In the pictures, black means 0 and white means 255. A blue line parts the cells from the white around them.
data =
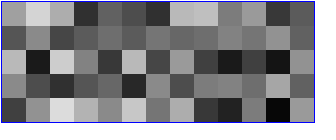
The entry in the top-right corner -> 91
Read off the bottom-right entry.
154
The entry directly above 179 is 85
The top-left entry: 160
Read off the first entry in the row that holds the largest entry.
64
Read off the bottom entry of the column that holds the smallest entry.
7
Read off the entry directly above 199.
40
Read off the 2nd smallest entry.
20
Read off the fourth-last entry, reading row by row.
34
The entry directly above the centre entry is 117
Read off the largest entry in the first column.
185
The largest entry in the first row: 212
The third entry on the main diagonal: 205
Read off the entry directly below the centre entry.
138
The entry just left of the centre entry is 185
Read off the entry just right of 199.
117
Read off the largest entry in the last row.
220
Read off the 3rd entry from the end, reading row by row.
124
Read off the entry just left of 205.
26

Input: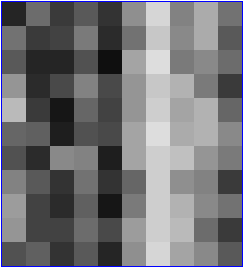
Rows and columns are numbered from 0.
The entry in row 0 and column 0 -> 37
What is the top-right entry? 114
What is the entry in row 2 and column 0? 89
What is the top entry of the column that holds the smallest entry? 51
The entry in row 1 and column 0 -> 114
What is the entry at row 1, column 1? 58
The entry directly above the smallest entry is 43
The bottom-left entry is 81
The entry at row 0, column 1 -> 108
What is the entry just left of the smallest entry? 81
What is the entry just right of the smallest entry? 164
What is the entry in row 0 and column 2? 58
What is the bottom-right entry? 89
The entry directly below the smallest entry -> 73
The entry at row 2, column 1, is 37
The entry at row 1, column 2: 66
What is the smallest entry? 15

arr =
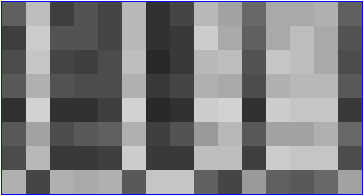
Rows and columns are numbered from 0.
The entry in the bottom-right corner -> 162
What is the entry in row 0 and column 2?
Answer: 63
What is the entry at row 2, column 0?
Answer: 76
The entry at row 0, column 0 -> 96
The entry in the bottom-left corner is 176
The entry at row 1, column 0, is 63
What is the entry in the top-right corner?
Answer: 96
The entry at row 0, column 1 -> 190
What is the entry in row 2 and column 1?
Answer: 197
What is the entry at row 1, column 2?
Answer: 83

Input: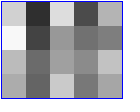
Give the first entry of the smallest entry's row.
209
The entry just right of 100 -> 202
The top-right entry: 180
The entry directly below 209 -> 248
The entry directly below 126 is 194
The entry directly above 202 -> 160

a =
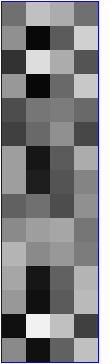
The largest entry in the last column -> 208
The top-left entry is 112
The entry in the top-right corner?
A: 112
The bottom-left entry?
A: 138
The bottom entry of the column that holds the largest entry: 16
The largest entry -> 241
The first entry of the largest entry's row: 16
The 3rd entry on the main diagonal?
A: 172
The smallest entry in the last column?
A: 64
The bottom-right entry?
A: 192
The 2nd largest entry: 221
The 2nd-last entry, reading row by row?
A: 97
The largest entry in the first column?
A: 180
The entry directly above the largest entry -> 16
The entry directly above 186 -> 180
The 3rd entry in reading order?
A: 172
